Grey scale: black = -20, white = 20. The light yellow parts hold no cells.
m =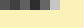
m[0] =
-7
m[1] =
-10
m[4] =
-4
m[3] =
-13

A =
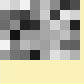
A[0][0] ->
16
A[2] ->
[-3, 2, -15, -13, 6, 13, 7, -15]
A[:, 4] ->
[10, 12, 6, 6, 5, 6]
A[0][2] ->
18
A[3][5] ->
7
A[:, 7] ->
[-8, 13, -15, 2, -5, 8]
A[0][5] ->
2
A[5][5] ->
15
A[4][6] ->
-4
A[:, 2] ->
[18, -10, -15, 4, 9, -3]
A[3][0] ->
7
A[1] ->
[-2, -7, -10, 0, 12, -11, 16, 13]
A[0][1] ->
13

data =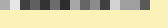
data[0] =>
7
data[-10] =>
-3
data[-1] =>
-6
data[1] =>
16

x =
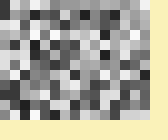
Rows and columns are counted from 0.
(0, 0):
-11
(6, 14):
9
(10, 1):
-8
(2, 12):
12
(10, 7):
-12
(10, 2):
-15
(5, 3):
-13
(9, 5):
-7
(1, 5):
-8
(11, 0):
1
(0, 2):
7
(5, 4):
-7
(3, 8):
10
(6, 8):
6
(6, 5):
-11
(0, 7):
4
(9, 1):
-11
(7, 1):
18
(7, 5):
9
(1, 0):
-11
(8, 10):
-6
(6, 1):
-2
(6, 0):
15
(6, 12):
-9
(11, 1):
17
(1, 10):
-7
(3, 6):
6
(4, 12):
14
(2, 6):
-11
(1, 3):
-14
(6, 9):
7
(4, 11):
7
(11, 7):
-5
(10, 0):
9
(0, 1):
15

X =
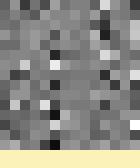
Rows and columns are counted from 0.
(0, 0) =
-5
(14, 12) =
2
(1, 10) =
-7
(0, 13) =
-11
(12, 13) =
20
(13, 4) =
1
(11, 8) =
0
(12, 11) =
0
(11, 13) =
3
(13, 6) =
-2
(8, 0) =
-4
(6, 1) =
1
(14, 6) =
2
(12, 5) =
13
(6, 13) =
3
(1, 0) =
-3
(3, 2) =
2
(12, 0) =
-9
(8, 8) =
0
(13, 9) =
-5
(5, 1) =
1
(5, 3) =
0
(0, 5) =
5
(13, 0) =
0
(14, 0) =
4
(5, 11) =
7
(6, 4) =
1
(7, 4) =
-1
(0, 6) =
-2
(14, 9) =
2
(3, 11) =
-4
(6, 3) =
-1
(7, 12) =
2
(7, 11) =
5
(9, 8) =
0
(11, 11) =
-2
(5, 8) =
-1
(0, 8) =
0

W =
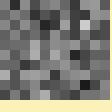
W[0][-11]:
0
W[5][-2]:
-5
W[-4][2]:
-11
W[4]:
[-4, -3, -3, 6, -3, 2, 1, 3, -5, 3, -2]
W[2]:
[1, -6, 2, -4, -14, -11, 5, -10, 12, -2, -8]
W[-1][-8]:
2
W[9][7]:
-10
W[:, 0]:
[0, -4, 1, -5, -4, 2, -4, 7, -4, -9]
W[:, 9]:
[4, 3, -2, -9, 3, -5, -1, -4, -9, -2]
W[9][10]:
0
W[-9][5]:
-10
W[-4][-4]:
-2
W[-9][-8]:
-12
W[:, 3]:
[-8, -12, -4, -3, 6, 7, -7, 5, 1, 2]
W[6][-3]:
-8
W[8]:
[-4, -7, -3, 1, -8, -7, -5, -1, -16, -9, 1]
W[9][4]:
7
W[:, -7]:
[-1, -7, -14, -9, -3, -4, -1, 3, -8, 7]
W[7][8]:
3
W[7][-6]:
-11
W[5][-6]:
6
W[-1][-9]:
-8
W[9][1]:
-1
